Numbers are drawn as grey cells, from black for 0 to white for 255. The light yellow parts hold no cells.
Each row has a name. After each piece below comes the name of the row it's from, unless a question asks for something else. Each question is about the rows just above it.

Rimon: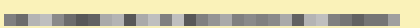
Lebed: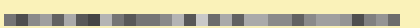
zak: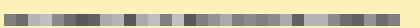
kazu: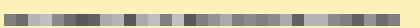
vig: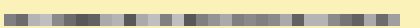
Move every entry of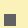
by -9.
[89]
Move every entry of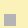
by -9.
[171]

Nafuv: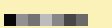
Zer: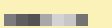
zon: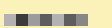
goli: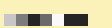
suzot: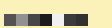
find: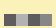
zon
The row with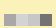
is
Zer
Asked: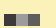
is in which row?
zon

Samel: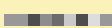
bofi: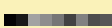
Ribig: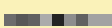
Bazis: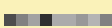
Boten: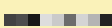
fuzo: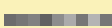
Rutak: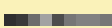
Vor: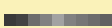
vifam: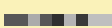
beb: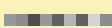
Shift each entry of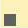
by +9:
[106]
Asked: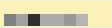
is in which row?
Bazis
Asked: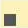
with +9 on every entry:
[96]
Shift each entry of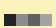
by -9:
[ 26 132  88 153]
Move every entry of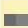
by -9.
[ 99 120]

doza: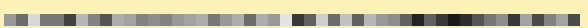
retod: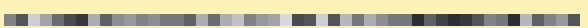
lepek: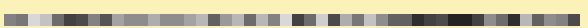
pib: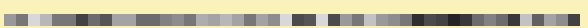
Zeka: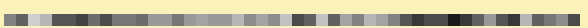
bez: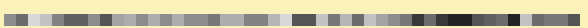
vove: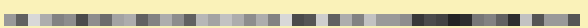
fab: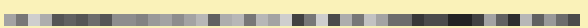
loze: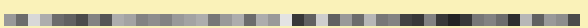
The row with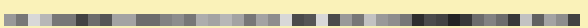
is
pib
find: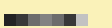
pib
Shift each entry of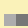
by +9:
[182 128]
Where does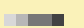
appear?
pib
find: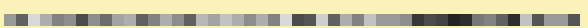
vove
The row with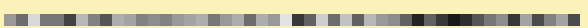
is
doza

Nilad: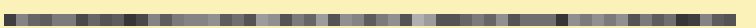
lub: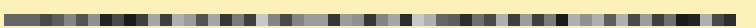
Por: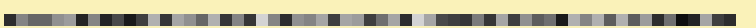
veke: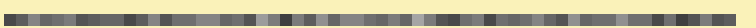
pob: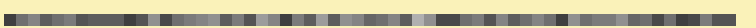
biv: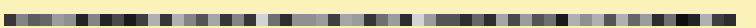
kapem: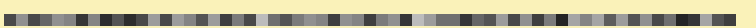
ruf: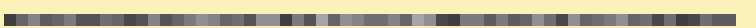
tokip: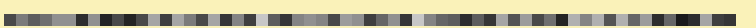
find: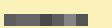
veke
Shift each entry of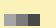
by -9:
[156 114  64]

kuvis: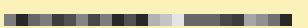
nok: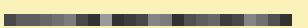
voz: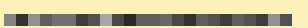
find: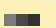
nok
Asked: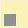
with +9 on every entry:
[154]
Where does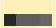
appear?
voz
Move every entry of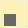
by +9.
[112]

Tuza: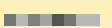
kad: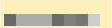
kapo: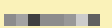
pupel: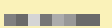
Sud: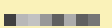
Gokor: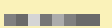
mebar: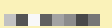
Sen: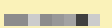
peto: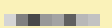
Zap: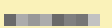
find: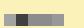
kapo
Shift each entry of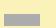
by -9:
[163 163 163]
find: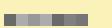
Zap
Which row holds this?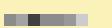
kapo
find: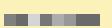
pupel
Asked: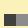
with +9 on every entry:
[ 73 149]

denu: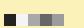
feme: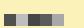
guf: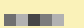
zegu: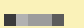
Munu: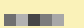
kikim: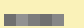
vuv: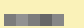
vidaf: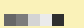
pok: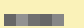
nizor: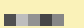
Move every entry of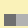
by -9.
[103 169]
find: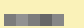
vuv
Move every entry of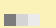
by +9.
[133 221 244]
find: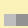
nizor
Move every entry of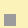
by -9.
[147]
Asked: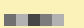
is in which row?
guf
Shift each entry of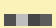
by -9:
[ 71 181  61  83]

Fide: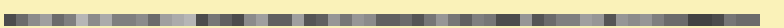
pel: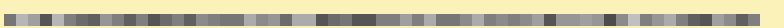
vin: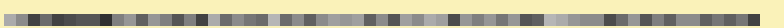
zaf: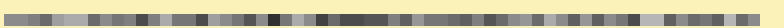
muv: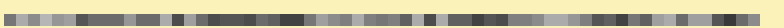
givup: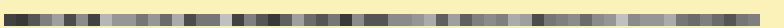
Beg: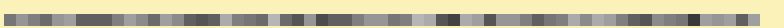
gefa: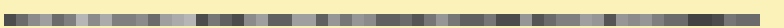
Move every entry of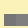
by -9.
[109 118]
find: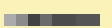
zaf
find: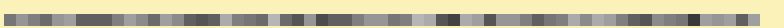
Beg
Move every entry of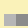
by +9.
[191 148]
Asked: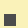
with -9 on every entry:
[67]
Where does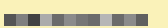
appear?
vin

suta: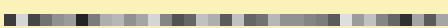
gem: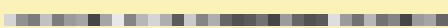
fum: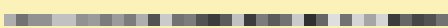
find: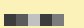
fum
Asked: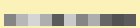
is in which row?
gem
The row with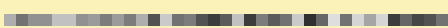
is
fum

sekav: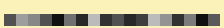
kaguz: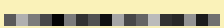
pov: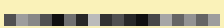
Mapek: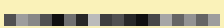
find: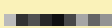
pov
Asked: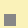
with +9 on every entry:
[144]

